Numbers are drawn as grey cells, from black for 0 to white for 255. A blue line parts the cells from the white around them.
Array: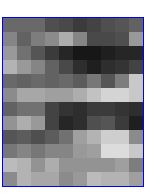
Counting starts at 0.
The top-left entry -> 105
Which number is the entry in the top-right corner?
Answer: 98
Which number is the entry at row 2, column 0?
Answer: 153
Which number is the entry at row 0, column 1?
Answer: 105
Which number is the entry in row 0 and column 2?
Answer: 105
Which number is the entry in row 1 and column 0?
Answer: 133
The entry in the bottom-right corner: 159
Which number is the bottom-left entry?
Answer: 139
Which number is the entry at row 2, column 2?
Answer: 85
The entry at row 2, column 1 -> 113

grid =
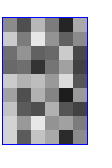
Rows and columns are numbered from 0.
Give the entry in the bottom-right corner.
139
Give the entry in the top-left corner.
139
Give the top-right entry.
169
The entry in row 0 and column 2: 183
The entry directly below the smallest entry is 85
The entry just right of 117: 161
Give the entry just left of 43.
169
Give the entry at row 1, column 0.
203
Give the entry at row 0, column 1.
79
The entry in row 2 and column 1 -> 147
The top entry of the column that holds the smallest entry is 37
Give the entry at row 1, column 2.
231
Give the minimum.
29

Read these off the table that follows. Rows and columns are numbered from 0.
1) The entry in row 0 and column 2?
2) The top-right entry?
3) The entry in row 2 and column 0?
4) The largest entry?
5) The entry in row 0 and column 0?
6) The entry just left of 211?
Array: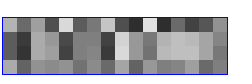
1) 159
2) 146
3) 92
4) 225
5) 179
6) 66

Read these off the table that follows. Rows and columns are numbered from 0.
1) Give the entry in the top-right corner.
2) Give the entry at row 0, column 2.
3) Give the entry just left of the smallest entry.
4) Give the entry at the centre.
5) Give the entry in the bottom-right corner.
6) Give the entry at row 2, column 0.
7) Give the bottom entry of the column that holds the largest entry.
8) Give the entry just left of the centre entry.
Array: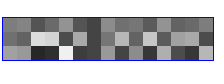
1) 125
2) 84
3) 153
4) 118
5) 183
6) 161
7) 240
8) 68

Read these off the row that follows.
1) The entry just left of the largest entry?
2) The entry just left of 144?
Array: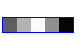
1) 179
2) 251

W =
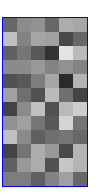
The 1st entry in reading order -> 103
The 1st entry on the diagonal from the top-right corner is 166
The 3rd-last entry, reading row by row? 131
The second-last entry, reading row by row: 160
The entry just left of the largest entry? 51
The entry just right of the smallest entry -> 180
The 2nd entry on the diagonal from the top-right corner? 73
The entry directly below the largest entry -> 145
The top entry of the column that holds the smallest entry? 172
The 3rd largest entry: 205
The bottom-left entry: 125
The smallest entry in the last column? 67
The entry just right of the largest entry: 186
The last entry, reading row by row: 103
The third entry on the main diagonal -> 88
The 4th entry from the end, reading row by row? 96
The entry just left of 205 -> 186
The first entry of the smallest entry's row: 81
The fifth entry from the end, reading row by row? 125

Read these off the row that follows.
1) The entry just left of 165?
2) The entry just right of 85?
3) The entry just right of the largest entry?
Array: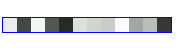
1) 251
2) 41
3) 165

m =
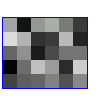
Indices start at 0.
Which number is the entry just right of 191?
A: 156
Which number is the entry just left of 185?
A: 58
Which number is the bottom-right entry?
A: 136
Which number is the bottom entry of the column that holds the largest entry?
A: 66
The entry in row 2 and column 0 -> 101
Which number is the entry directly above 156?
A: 74
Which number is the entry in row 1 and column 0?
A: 219
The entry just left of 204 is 43
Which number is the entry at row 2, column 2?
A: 27

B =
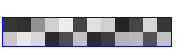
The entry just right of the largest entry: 70
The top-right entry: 55
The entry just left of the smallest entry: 207
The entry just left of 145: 49
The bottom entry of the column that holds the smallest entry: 179
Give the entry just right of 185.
84
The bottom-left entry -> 199

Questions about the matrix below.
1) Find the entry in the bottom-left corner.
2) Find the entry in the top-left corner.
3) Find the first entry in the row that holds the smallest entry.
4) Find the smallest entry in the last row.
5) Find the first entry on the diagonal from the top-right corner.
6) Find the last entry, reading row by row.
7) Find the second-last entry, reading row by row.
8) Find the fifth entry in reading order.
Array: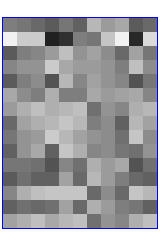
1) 162
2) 126
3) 241
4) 112
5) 105
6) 191
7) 175
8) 118

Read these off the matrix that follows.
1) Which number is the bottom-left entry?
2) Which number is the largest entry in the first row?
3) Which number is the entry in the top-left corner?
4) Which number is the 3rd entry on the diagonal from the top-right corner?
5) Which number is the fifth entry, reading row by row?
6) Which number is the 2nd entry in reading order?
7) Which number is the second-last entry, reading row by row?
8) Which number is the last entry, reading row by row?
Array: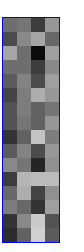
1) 44
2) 151
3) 110
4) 110
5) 75
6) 117
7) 208
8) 91

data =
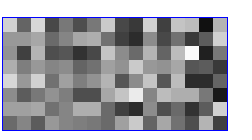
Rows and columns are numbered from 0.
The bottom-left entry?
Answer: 106
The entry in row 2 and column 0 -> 146
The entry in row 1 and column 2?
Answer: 167
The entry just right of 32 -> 120
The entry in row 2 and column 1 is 64
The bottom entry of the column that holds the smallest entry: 180
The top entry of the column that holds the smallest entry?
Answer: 17
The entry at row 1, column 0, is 152
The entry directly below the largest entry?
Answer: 86
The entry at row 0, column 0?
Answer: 209
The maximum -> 250
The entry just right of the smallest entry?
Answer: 180
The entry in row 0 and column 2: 215
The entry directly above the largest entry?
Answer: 57
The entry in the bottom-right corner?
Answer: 64
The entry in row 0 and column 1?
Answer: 100
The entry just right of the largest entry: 32
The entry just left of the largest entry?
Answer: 188
